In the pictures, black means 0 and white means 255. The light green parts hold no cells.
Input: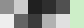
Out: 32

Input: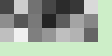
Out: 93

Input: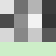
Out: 143

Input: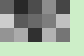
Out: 105

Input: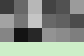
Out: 104

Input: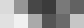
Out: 59

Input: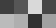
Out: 86

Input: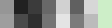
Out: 209

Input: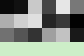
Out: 37
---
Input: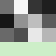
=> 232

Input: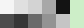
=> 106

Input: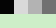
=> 179

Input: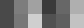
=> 207

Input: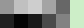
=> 25

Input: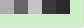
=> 196

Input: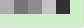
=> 141

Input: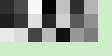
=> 68

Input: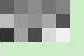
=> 74

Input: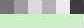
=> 220
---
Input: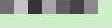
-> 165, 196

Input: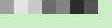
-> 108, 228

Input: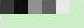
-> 146, 233

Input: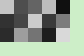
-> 204, 217

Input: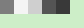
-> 207, 244

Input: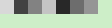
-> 196, 216

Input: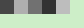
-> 113, 189

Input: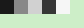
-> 209, 246
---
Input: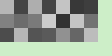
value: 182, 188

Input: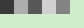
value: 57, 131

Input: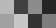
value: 185, 125

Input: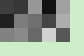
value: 62, 88

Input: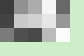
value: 59, 252

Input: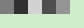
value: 125, 149

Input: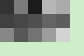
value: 51, 211

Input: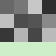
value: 104, 186

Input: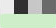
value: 235, 106
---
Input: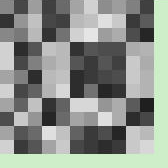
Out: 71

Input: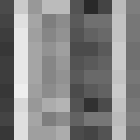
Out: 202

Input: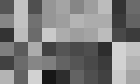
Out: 194

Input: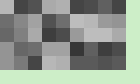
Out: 69

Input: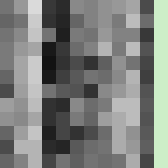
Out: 152
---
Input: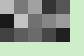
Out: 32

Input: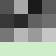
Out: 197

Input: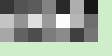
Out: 117

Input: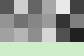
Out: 32

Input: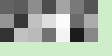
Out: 135

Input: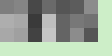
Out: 85

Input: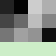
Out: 14

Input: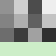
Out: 47

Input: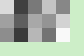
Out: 249

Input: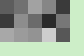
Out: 87
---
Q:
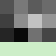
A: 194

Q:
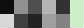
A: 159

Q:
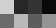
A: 93

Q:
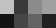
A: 100

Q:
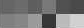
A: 187

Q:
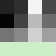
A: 187

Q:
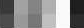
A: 250

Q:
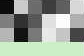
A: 252

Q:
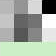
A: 114
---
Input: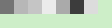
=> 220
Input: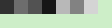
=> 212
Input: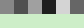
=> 102
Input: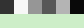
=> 9
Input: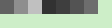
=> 109
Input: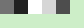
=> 77
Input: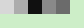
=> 107
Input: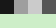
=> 86
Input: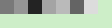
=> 220
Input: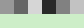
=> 194
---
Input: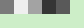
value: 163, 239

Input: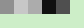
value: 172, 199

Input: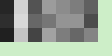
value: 118, 217

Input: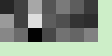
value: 93, 222

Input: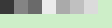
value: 235, 235

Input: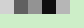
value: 147, 210
